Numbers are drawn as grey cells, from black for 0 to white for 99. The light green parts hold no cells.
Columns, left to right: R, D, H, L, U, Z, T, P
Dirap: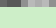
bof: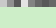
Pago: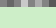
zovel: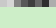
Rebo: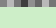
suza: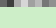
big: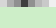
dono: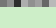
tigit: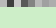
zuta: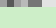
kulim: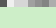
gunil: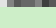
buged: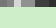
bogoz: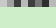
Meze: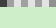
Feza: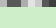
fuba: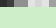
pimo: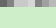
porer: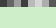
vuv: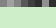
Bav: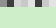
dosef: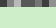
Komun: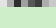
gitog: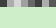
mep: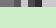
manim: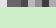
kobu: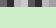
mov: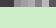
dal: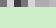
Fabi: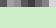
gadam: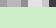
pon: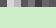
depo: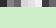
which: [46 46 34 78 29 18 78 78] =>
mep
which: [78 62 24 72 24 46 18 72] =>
bogoz
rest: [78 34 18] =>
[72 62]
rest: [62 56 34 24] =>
[40 51 83]
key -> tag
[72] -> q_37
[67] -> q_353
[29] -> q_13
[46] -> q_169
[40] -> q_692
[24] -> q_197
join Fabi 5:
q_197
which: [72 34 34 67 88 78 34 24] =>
Feza

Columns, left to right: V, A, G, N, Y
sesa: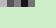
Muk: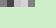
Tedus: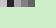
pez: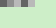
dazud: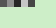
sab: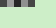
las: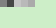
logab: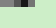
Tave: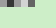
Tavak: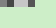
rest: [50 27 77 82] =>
[50]
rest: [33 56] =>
[15 77 27]
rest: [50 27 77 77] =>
[33]
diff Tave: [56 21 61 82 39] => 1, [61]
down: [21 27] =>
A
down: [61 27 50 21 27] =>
A

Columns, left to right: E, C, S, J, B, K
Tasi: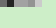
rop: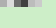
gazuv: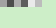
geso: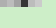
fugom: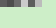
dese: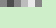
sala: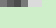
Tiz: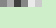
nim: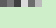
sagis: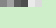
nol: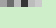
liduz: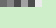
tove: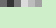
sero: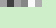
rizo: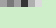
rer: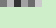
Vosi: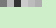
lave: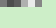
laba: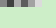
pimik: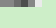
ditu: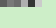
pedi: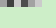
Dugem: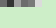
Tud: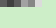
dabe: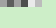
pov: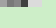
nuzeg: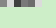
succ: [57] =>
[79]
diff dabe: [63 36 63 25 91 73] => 4, [30]
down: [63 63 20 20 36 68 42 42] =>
S

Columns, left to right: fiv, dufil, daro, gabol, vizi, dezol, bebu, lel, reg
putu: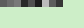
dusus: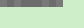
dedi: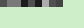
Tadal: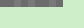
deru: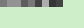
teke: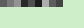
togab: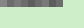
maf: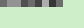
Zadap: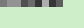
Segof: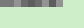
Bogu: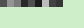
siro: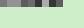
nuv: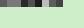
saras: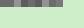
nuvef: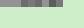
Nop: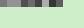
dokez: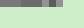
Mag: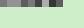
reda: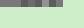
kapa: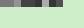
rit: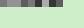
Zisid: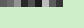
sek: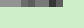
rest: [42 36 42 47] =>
[36 42]
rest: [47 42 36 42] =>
[47 36 42]
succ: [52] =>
[42]
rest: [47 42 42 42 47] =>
[42 47]
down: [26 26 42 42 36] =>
reg

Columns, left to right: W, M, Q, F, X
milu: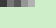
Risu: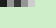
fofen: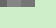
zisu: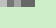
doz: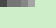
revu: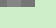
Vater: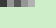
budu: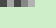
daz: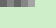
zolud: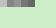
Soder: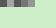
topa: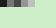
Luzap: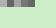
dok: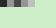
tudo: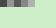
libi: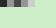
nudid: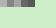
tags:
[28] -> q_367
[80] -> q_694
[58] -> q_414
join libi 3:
q_367
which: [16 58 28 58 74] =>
dok
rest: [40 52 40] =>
[52 64]

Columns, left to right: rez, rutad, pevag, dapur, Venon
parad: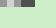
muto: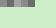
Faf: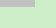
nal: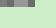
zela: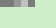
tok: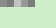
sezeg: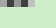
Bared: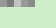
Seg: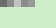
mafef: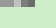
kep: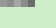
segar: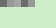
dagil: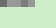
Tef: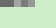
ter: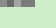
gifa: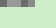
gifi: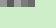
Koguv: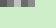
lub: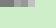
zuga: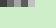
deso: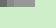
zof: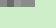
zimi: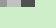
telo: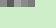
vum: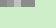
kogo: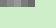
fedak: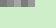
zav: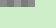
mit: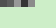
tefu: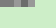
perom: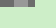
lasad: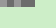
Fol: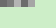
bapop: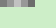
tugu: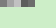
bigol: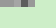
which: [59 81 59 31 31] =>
parad
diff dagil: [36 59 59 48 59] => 1, [42]
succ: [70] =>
[42]
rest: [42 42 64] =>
[48 59]

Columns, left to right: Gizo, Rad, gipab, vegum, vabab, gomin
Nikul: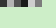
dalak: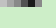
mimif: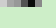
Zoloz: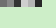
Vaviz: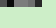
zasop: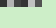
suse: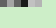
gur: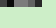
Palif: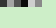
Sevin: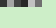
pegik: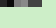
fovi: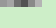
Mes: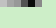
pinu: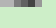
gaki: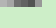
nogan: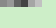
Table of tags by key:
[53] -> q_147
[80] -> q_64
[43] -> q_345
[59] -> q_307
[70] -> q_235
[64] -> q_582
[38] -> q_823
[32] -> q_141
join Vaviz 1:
q_141
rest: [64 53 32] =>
[10 53]

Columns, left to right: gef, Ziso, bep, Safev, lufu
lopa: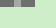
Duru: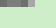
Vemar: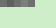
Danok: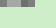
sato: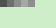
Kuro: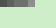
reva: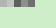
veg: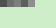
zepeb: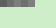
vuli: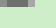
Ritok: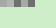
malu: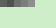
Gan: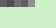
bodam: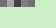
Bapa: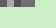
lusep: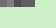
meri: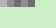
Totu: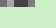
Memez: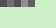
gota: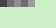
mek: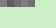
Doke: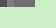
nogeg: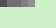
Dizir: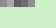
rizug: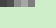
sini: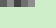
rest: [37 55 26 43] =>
[55]
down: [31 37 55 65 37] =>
gef
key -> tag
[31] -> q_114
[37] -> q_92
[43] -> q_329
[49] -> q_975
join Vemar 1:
q_329
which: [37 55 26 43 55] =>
sini

